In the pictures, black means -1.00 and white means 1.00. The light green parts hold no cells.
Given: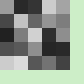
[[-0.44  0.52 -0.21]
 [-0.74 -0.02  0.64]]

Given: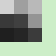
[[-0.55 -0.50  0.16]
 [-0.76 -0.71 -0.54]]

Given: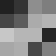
[[-0.46 -0.28  0.34]
 [ 0.56  0.43  0.43]]

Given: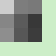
[[ 0.05 -0.29 -0.56]
 [ 0.11 -0.32 -0.53]]

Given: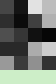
[[-0.64 -0.91 -0.50]
 [-0.38 -0.58 -0.87]]

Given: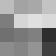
[[-0.02  0.68  0.76]
 [-0.12 -0.06  0.00]]

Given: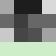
[[-0.18 -0.51 -0.19]
 [ 0.58 -0.45 -0.37]]

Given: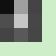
[[-0.39  0.55 -0.44]
 [-0.47 -0.30 -0.45]]

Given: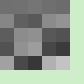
[[ 0.05 -0.25 -0.30]
 [-0.27  0.10  0.13]]
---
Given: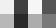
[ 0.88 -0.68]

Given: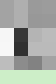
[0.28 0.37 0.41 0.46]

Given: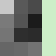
[ 0.57 -0.34 -0.66]

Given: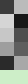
[-0.53 -0.81]

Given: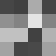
[-0.45  0.03 -0.49  0.26]

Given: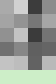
[ 0.33  0.15 -0.54 -0.21]

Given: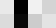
[ 0.83 -0.93]
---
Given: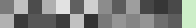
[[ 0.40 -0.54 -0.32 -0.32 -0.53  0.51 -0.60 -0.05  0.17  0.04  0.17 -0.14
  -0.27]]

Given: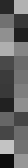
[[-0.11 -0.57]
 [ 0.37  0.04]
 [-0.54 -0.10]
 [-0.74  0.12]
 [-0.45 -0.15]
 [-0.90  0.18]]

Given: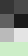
[[-0.25 -0.80]]

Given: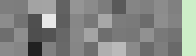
[[ 0.10 -0.10 -0.38  0.82 -0.26  0.06 -0.06  0.32 -0.03 -0.04 -0.15  0.11
   0.03]
 [ 0.09  0.05 -0.74  0.00 -0.18  0.05 -0.13  0.37  0.46  0.08 -0.16 -0.01
  -0.18]]

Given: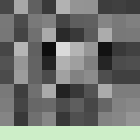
[[-0.06 -0.40 -0.05  0.01 -0.46 -0.26 -0.25  0.04 -0.05  0.00]
 [-0.45  0.42 -0.25 -0.90  0.71  0.41  0.18 -0.86 -0.55 -0.49]
 [-0.41  0.22 -0.22 -0.41  0.26  0.02  0.10 -0.39 -0.50 -0.50]
 [-0.02 -0.46 -0.19 -0.17 -0.40 -0.26 -0.45 -0.20  0.03  0.07]]

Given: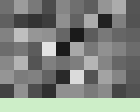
[[-0.25 -0.50 -0.60 -0.52  0.13 -0.23  0.35 -0.74  0.00 -0.35]
 [-0.15 -0.07 -0.28  0.77 -0.79  0.32 -0.06  0.14  0.02 -0.15]
 [ 0.17 -0.03  0.01 -0.22 -0.68  0.72 -0.34  0.28  0.04 -0.30]]
